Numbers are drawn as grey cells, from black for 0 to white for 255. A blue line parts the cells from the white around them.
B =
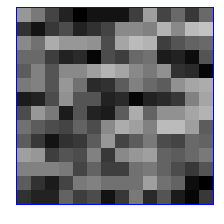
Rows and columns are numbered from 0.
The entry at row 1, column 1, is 19
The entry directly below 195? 105
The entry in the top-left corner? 151
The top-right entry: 105
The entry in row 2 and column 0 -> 137
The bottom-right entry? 56
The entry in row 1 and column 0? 49
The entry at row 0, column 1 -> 121
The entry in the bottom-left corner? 49
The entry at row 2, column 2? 172
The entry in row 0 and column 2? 68
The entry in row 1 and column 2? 56
